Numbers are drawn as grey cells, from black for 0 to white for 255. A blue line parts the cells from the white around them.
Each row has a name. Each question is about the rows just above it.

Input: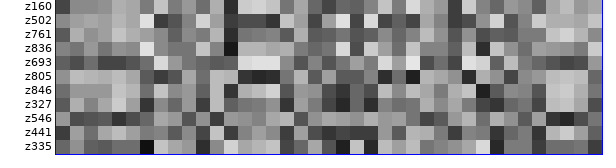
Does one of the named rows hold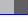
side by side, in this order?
yes
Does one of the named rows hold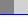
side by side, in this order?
yes
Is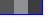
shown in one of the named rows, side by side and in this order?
yes
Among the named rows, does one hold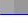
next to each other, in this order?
yes
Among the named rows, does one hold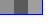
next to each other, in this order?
yes

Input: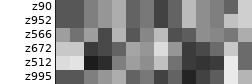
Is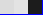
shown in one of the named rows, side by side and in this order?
yes
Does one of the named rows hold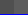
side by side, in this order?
yes
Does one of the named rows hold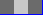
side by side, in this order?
yes

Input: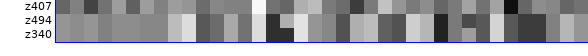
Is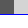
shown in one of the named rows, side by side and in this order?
yes
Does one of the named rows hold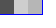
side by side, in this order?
yes
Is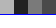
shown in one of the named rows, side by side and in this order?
yes
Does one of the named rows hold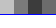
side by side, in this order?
no
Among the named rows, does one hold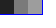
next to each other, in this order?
yes
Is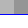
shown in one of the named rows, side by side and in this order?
yes

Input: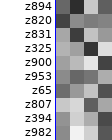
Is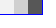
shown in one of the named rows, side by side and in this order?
yes
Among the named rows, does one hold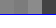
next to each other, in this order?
no
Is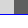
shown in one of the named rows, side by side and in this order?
yes
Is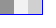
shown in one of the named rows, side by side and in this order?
no

